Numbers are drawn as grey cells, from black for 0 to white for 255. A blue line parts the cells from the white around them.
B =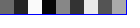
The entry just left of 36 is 106
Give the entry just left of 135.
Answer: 7

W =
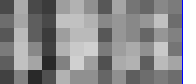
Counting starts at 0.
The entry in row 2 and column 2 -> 94
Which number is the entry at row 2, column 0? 87
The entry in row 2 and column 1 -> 186
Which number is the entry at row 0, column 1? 171
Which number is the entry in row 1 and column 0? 109
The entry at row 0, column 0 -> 73
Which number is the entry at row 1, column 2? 94
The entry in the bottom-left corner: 65
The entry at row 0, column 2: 73
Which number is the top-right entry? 123
